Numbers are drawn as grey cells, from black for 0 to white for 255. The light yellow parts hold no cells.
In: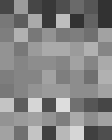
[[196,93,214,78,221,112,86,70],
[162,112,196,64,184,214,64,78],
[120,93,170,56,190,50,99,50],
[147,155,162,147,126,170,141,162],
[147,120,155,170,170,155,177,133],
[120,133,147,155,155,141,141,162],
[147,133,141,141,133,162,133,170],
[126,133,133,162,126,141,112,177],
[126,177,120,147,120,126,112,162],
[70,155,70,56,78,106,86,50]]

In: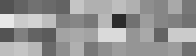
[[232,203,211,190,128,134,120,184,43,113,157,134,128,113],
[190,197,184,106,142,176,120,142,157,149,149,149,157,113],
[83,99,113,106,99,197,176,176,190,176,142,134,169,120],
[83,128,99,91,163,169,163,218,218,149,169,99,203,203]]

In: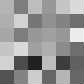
[[83,131,204,102,181,102],
[181,125,189,152,197,218],
[197,218,160,175,139,110],
[167,125,152,160,152,236],
[175,210,118,145,131,110],
[210,76,33,189,61,96]]

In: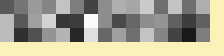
[[188,88,160,211,54,61,251,141,73,103,141,148,96,61,96],
[88,117,154,133,195,125,67,141,174,166,203,111,195,111,174],
[188,47,81,148,180,39,223,103,160,111,195,133,67,25,125]]

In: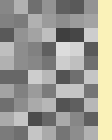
[[103,103,205,183,83,111,197],
[123,111,197,170,117,141,177],
[129,123,177,155,141,155,163],
[111,141,170,183,83,95,183],
[89,147,163,191,63,70,205],
[163,129,155,123,197,197,117],
[177,141,135,117,205,191,111],
[191,141,129,95,220,212,89],
[135,177,111,147,95,89,147],
[170,197,76,103,170,135,95]]

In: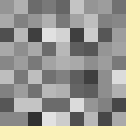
[[86,196,196,107,107,219,149,129,71],
[190,121,190,113,129,94,63,142,219],
[169,142,169,107,184,94,86,149,163],
[169,129,149,176,121,163,190,129,135],
[135,157,121,163,176,169,142,157,121],
[129,157,113,184,176,101,94,142,176],
[149,176,107,121,101,196,149,157,113],
[79,184,63,225,211,63,204,86,157],
[135,135,48,225,204,79,184,71,169]]

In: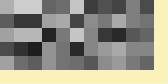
[[175,205,205,101,109,197,61,81,68,127,75],
[161,183,183,35,121,197,134,55,41,87,101],
[161,109,93,147,115,109,87,140,154,121,101],
[93,55,55,161,169,68,140,121,169,127,115],
[75,49,29,147,115,41,134,154,169,134,134]]
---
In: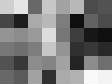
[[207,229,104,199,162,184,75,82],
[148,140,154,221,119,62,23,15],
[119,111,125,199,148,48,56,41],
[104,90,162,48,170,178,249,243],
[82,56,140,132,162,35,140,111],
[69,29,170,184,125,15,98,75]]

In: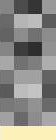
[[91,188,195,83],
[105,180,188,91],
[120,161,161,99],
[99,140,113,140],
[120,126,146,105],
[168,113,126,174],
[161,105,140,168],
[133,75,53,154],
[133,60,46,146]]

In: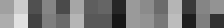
[[173,225,66,126,107,181,88,88,23,154,147,120,189,30,126,50],
[160,204,80,133,74,166,94,101,38,154,139,107,181,58,133,147]]

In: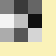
[[244,192,16],
[172,86,213],
[128,58,101]]

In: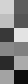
[[56,227],
[41,171],
[136,128],
[211,93],
[191,85],
[163,13]]

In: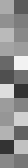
[[104,242],
[150,209],
[51,193],
[164,156],
[186,137],
[156,131],
[144,125],
[137,118],
[79,112],
[179,97],
[171,91],
[221,51]]

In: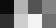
[[48,206,243,111],
[11,179,83,131]]

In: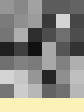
[[117,204,183,99,111,183],
[212,198,150,37,143,191],
[117,175,45,77,111,77],
[123,143,156,57,212,70],
[150,136,162,92,92,99],
[111,129,123,168,129,175],
[31,63,17,168,85,51]]

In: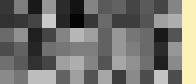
[[106,144,31,69,132,182,159,98,151,118,106,25,84],
[55,126,25,151,43,19,132,90,98,69,90,69,132],
[138,118,189,189,98,159,84,166,61,138,76,195,76],
[76,98,37,112,118,126,126,98,151,126,106,43,151],
[112,90,49,69,159,174,132,84,166,144,112,31,138],
[49,55,69,202,37,4,55,106,61,61,84,159,174]]
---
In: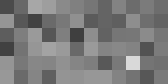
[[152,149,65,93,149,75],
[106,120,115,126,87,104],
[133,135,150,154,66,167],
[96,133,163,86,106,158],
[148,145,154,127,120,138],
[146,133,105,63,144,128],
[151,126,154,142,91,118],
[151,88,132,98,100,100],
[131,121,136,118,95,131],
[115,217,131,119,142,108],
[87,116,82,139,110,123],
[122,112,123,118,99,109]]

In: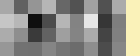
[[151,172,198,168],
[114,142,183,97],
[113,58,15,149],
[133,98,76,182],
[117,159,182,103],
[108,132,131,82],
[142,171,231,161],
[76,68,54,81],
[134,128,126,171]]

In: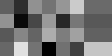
[[103,88,146,96],
[224,134,9,45],
[115,100,71,145],
[1,173,154,115],
[113,125,39,150],
[63,161,119,203],
[197,97,88,106],
[197,97,88,106]]

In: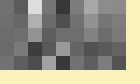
[[114,106,108,111,113],
[94,122,111,103,91],
[76,61,147,176,221],
[161,89,94,107,117],
[56,154,110,79,55],
[114,101,110,113,124],
[94,81,130,146,168],
[124,90,108,118,140],
[83,100,122,125,138]]

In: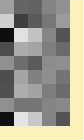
[[15,144,80,77,144,76,13,207,159],
[228,117,173,164,109,171,225,62,101],
[200,118,163,129,90,164,194,90,99],
[132,133,125,143,140,127,134,119,132],
[84,137,107,116,142,106,84,155,144]]

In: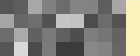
[[86,109,166,86],
[217,171,103,94],
[75,97,110,168],
[123,121,82,129],
[59,96,197,108],
[59,78,194,132],
[136,126,76,131],
[131,117,108,94],
[102,99,83,167]]
